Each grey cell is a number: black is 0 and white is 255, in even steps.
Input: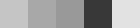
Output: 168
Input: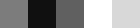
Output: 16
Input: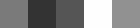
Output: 51
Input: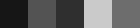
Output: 83
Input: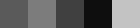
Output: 124
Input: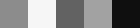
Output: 246
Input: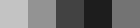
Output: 147
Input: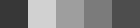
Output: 209
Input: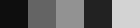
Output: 100
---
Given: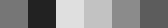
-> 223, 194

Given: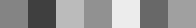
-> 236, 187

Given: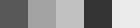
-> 234, 192

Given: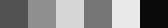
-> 233, 214

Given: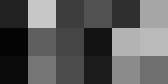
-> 199, 186

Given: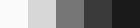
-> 250, 215

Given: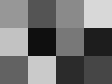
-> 216, 202
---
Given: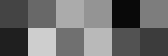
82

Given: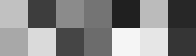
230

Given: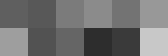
58

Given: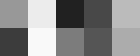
85

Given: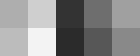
87

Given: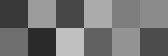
147

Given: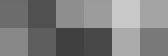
170

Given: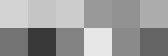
138

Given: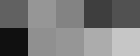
172

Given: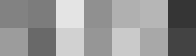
168
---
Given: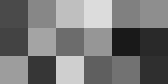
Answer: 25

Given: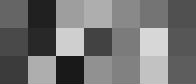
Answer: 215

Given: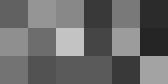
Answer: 156

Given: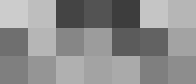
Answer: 98

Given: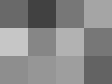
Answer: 178

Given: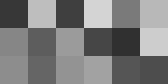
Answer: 48

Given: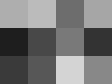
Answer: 121

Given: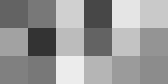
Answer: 195
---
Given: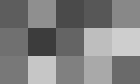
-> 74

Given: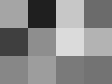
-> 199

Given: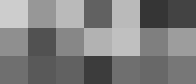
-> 186

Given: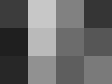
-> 129

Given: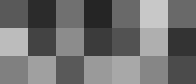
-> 112

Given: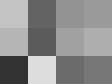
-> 147

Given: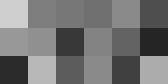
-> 119

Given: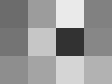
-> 234
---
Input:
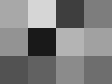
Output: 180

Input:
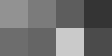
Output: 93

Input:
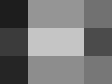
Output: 197

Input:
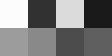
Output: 219

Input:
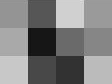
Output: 106

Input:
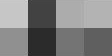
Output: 172

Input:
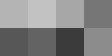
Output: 167

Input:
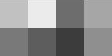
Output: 109

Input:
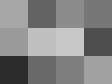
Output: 199

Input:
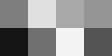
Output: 168
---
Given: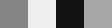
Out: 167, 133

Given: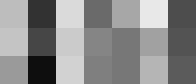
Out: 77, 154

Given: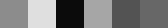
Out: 103, 140

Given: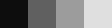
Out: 223, 13

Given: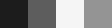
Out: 148, 28

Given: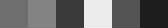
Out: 29, 110
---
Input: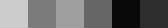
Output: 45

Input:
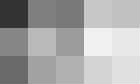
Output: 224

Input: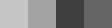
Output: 100

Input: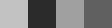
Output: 96

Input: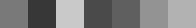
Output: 178

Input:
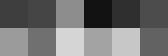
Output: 98

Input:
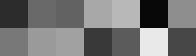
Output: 71

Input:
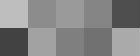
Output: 170

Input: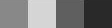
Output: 41

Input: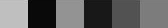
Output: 124
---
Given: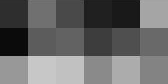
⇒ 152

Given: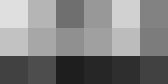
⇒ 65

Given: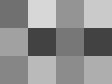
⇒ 134

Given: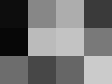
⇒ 109

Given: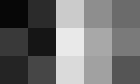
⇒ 36

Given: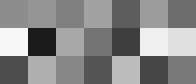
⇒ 77
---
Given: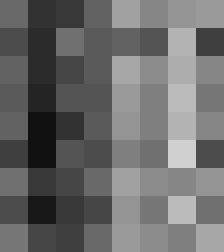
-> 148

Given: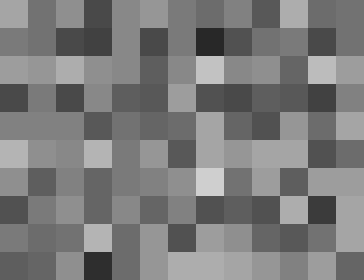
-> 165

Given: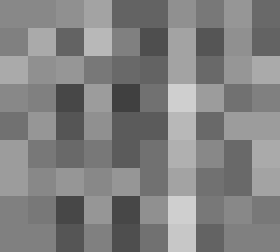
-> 163

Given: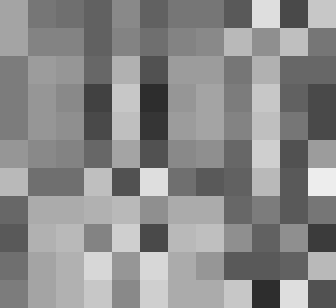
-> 59

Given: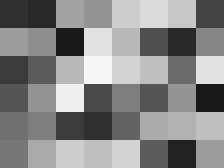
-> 25

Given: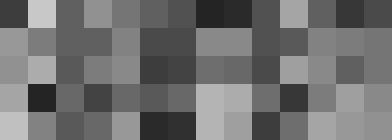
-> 117
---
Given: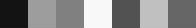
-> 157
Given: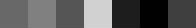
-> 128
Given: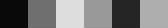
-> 111
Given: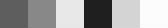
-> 136
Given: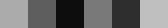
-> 94
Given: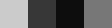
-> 55
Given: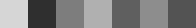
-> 47
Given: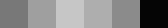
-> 159
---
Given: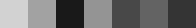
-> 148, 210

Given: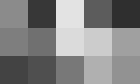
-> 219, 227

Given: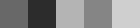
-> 180, 207

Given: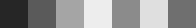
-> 237, 237

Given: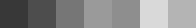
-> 154, 217

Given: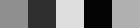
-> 222, 222

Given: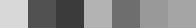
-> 179, 216
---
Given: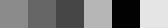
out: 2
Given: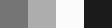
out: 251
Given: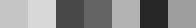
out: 39
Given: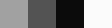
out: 11
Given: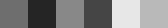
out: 231
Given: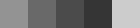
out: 53
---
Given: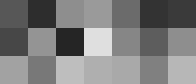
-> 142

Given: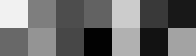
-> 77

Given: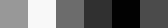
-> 108

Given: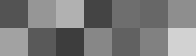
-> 177

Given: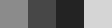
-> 35

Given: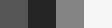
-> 132

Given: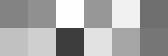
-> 254
